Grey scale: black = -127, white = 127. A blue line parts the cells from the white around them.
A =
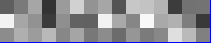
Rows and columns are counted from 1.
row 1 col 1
-32
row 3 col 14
58
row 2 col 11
120
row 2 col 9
41
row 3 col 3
28
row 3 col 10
22
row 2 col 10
6
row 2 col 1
115
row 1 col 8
38
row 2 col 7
-30
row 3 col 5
7
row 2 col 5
15
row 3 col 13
95

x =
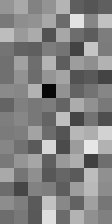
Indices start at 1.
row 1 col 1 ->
21
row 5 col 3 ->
-17
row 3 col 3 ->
43
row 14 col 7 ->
57
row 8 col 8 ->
-6
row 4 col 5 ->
-11
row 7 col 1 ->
10
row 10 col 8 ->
82
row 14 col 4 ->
-2
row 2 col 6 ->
98
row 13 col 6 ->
-37
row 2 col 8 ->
65
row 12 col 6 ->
46
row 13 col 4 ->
-40
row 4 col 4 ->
-2
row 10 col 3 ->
35
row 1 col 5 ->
52
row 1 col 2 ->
41
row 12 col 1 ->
-6
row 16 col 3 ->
-39
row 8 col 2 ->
0
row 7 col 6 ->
-28
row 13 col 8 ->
16
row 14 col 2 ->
-57
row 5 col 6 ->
29
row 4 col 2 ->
-29
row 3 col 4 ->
-45
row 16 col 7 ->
16
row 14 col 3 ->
2
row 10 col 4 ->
-19
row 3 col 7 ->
-35
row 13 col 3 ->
15
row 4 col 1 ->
-11
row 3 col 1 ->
61

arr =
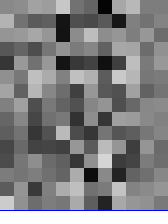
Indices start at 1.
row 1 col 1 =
9
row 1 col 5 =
71
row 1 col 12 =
-2
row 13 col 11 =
-15
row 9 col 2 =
7
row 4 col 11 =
-19
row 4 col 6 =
-4
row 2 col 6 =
-48
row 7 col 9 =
-46
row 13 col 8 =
9
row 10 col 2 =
-12
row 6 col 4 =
43
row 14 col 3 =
-70
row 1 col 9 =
39
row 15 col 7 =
-33
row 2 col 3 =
-37
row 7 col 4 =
7
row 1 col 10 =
56
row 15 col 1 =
76
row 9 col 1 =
-25
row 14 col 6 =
63
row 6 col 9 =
73
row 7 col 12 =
-11
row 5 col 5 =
-107
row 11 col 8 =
59
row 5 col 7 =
-61
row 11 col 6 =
23
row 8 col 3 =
-49
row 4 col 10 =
37
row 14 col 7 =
-14
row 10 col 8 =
-10
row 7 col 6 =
-63
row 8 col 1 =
0
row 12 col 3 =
14
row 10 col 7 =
-73
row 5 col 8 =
-111

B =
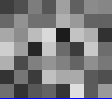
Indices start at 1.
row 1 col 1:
-65
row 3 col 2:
13
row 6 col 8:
-48
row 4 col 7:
73
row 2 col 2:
18
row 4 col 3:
-89
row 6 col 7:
-37
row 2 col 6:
25
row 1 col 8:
6
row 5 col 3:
0
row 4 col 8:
-18
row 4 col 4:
71
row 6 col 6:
42
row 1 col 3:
-2

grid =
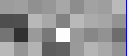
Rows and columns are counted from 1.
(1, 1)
28
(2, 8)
38
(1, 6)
13
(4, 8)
41
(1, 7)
34
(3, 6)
25
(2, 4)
40
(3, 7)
7
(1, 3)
16
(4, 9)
20

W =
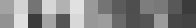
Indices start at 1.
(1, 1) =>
35
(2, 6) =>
88
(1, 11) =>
-2
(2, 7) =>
24
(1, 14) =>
-68
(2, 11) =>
-42
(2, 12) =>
28
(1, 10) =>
-49

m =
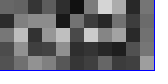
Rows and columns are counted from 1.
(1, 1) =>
-24
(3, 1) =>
-8
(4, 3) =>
-64
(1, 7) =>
-3
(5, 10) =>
-63
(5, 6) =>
-73
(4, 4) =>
-60
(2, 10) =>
-66
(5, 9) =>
-67
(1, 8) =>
85
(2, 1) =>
-83
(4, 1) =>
-51
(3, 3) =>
-77
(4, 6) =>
-81
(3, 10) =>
-86
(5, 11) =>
30

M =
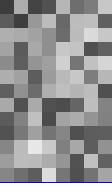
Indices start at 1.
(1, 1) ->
-66
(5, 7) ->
65
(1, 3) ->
-59
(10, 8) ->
-33
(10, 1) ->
-45
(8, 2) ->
-46
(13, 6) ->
-47
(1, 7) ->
-3
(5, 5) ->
80
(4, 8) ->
-30
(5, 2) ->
-33
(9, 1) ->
-35
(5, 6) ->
-10
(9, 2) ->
2
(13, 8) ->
37
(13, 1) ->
6
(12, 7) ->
64
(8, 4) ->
-46
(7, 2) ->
17
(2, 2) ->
-65
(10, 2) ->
-7
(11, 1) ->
6
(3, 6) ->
59
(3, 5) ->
-19
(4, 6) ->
67
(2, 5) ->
-23
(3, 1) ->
47
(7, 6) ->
52

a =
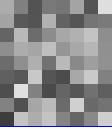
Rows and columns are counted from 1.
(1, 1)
44
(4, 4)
63
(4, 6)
40
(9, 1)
-66
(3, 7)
67
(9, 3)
45
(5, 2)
15
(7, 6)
-41
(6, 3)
72
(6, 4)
-42
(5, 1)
-19
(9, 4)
67
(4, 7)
54
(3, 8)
14
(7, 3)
1
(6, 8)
1
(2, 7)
-10
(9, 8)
78
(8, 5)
-20
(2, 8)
-5
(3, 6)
49
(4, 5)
21
